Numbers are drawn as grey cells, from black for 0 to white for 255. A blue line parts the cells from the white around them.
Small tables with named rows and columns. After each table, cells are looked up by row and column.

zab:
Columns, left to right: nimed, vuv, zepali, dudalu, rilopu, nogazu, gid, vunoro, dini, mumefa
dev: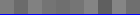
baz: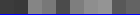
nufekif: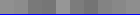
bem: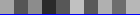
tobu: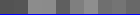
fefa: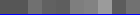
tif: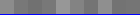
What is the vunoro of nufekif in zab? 131
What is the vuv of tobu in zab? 85
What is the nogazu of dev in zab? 117
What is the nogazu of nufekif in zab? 124
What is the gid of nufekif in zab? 116
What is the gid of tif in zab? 116
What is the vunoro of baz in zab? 148
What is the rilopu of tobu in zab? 95
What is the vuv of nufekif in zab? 140
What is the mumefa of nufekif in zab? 142
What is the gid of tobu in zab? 142
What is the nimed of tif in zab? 140
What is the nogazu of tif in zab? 131
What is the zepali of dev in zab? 129
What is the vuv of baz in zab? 57
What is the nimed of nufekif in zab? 144
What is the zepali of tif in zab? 113

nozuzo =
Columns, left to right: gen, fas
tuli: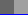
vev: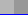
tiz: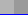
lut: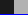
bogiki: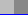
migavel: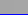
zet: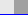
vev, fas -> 152
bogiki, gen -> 189
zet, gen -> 232
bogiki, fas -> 136
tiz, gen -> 180
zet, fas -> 161
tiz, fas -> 154
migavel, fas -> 166
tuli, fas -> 160
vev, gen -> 182
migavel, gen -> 165
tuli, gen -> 102
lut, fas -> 178
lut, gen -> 27

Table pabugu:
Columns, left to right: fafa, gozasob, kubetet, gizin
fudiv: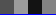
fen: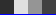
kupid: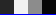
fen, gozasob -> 224
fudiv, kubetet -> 19
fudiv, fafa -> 81
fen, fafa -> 46
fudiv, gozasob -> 155
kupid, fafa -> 38
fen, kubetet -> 149
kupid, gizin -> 7
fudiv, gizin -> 131
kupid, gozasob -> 241
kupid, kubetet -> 140
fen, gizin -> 65

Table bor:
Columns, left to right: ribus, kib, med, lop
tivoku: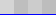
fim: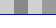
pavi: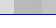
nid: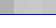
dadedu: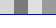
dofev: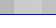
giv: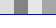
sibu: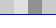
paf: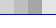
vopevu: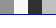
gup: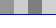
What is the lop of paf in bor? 229
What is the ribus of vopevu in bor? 147
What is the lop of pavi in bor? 195
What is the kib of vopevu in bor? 248
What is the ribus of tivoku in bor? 213
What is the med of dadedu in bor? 224
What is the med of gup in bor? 127
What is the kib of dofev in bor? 203
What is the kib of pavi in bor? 186
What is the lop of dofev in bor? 193
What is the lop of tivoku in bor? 189

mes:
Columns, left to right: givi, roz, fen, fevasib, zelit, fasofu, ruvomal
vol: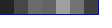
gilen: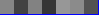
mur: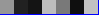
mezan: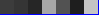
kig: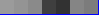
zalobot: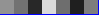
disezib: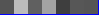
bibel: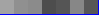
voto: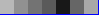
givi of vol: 36
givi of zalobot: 146
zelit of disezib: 62
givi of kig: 155
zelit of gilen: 151
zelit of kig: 50
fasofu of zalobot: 31
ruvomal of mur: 194
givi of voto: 184
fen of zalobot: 40
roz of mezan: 53
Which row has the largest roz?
disezib

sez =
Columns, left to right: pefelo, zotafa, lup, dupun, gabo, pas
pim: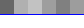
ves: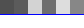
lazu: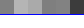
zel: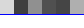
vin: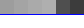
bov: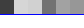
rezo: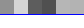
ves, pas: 135
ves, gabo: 221
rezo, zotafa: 213
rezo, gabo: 182
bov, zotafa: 214
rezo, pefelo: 145
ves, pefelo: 80
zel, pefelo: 217
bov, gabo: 162
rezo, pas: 179
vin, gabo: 79
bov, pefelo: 62
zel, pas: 175
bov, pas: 151
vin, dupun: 175
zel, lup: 144
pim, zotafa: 176
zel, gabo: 69
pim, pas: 157
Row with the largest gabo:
ves

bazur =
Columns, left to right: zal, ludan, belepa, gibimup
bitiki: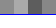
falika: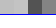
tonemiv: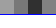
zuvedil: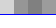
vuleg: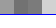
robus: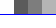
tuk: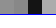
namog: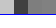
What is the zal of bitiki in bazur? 140
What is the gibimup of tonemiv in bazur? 130
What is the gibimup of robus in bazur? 181
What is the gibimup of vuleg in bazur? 210
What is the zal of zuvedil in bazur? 213
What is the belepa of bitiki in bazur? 93
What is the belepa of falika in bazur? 83
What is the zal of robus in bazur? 254
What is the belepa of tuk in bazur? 20
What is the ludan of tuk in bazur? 136
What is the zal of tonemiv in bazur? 159
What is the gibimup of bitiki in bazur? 135
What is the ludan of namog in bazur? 64
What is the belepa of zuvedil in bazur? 128
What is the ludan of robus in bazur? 91
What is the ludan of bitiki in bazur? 170
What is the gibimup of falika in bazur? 132
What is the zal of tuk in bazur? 144
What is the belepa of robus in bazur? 125
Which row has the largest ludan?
falika

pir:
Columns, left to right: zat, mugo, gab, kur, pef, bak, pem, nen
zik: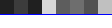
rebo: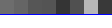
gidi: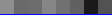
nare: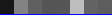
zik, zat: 33
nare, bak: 190
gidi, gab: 109
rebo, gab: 86
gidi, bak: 97
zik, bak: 110
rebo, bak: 80
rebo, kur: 84
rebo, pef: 52
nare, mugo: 131
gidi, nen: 82

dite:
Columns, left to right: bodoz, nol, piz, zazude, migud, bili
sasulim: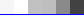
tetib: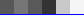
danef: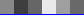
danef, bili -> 105
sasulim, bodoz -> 246
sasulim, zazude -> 190
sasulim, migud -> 138
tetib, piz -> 89
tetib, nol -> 118
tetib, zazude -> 51
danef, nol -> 62
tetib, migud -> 201

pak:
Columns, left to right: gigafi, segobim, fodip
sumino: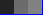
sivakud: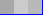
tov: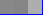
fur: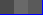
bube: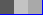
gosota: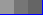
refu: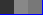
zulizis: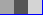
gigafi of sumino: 35
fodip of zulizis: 212
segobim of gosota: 118
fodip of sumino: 130
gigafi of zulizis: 166
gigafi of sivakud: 168
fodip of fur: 90

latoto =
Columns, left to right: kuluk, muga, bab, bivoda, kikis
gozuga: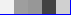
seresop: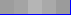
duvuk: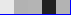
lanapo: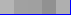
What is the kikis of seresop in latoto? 155
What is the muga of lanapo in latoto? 161
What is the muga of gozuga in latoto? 158
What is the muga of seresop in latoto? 164
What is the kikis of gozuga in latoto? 208
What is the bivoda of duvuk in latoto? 33
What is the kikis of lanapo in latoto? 175
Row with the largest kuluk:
gozuga

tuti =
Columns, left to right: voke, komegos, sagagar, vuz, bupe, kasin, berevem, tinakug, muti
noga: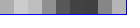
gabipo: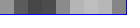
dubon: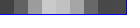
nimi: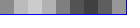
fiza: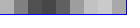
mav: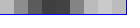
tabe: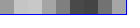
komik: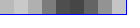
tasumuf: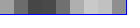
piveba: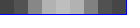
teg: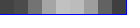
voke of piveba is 67
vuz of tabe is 165
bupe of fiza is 96
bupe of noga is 87
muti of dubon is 73
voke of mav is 189
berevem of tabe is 68
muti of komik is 197
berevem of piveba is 129
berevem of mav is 187
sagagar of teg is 115
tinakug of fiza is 202
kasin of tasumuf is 175

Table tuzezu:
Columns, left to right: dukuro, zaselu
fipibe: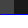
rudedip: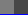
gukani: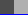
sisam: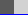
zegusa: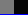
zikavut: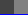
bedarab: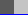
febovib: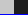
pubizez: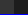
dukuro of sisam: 90
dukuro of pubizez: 53
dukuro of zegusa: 123
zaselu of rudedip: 71
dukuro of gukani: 77
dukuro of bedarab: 90
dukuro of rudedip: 125
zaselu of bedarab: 196
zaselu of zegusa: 6
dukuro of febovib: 200
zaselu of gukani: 176
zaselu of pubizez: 29
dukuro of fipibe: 67
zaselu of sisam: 210
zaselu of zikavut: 129
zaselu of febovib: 30
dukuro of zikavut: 68
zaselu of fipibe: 25
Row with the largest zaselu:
sisam

